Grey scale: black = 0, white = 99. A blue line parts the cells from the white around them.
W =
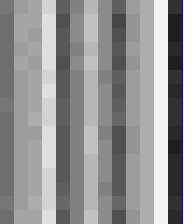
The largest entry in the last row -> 94
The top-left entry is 46
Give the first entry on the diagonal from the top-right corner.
19
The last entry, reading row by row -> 16
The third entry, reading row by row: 64
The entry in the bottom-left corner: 43
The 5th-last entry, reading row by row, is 31
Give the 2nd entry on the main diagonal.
64
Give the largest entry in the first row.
94
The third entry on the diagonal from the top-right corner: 67
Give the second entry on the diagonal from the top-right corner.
94
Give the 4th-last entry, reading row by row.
58

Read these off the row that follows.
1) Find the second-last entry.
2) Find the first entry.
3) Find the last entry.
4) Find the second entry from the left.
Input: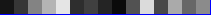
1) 40
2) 8
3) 54
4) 21

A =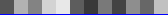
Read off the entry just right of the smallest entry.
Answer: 47
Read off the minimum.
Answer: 22

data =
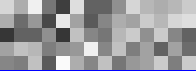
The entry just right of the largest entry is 67
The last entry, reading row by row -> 79
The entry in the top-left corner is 83
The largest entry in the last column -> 86
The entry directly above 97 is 56
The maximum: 97
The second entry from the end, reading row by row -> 49
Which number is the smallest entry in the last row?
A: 35
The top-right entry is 79
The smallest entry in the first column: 21
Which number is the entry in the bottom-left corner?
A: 52
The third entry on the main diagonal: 38
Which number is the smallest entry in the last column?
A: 38
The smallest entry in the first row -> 24
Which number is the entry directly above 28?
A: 46

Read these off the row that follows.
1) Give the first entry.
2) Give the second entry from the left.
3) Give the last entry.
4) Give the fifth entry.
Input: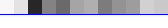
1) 96
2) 88
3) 78
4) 41

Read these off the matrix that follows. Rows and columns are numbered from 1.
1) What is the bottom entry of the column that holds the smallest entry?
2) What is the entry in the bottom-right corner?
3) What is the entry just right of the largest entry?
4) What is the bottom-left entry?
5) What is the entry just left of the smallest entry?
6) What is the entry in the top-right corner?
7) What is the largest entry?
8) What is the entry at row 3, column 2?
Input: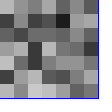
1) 61
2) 46
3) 74
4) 71
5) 31
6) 35
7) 78
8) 28

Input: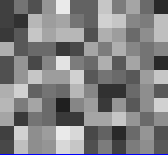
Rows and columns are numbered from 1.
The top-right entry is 16
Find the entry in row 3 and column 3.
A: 77
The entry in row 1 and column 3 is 31
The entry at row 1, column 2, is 45
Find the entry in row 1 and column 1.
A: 25
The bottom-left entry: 28
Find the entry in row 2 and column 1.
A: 25
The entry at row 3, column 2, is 34
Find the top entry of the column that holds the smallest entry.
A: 91
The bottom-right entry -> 34
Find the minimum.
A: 12
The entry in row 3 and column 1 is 22
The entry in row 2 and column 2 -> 19
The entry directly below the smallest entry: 22
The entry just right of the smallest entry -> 52
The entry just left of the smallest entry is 41
